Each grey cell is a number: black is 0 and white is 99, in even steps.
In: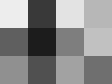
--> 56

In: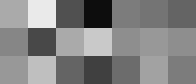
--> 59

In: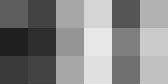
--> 22

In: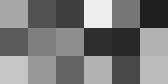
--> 77

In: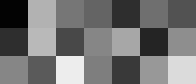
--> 52

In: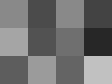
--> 36

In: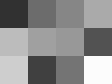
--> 80

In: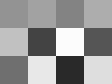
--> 43
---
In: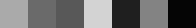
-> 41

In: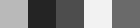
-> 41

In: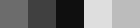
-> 42

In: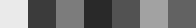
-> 38

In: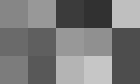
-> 48

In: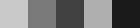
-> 47

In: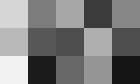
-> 48

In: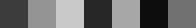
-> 44
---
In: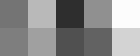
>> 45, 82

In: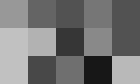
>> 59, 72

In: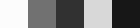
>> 98, 9

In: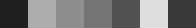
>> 12, 22

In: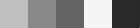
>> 74, 16

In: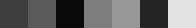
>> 24, 88
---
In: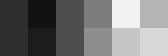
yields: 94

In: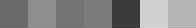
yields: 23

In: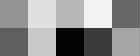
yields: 40

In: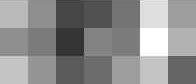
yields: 45

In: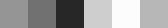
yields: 98

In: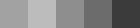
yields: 23

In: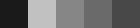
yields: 28
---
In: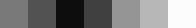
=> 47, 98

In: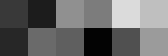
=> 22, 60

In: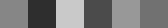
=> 52, 44

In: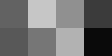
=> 38, 4

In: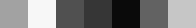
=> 63, 77

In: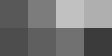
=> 34, 23

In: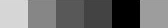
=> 83, 61

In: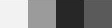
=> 94, 35
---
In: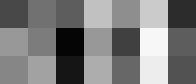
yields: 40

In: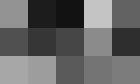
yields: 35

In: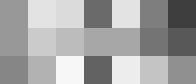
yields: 92

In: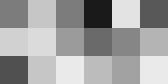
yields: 73

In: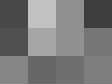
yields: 40

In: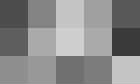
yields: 44
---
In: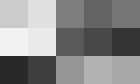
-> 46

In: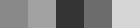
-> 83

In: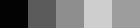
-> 61

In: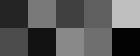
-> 74

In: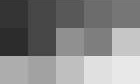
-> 46

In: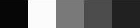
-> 13

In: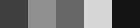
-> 8

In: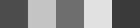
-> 23

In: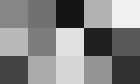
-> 93
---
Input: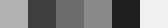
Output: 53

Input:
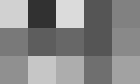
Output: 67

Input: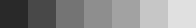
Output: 63

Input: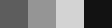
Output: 58

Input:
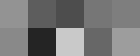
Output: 78

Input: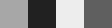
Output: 13
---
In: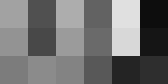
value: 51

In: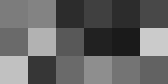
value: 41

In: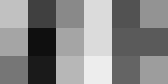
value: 71

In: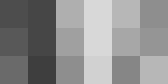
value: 55

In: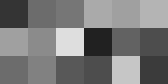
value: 34

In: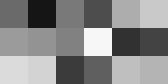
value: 23
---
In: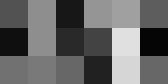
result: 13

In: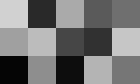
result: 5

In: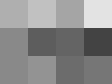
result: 57

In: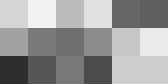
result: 29

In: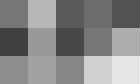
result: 52

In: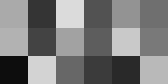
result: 23

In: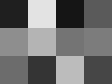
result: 20

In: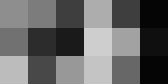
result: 76
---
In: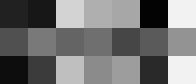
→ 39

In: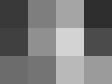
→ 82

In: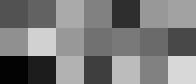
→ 59

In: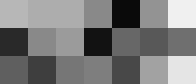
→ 60

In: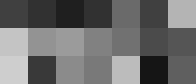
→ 60

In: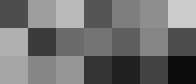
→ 41
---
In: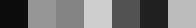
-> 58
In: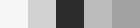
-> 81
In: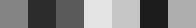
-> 17
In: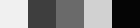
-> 24
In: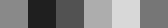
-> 12
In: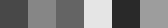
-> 52
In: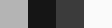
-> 8
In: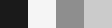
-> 95
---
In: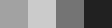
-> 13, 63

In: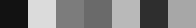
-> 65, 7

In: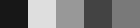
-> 47, 9

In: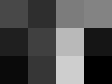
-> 51, 4

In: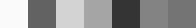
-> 45, 97

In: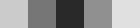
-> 87, 79

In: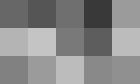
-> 60, 50

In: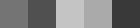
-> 22, 45

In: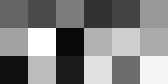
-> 59, 6
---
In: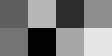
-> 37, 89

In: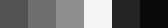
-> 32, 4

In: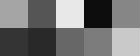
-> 64, 78

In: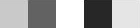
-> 78, 89

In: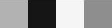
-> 69, 55

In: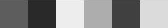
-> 36, 85

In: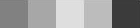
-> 50, 23

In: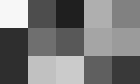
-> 96, 22

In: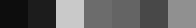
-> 5, 56

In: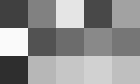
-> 25, 74
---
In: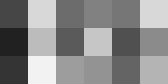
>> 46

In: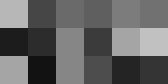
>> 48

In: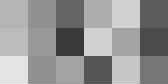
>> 81

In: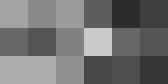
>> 17

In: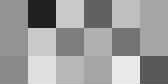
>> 74

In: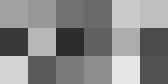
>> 78
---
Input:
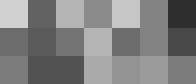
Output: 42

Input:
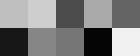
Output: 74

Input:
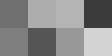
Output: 43

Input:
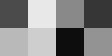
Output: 29

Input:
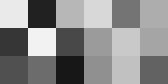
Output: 21

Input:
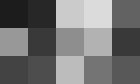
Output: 59

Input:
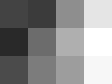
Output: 16

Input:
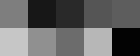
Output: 49
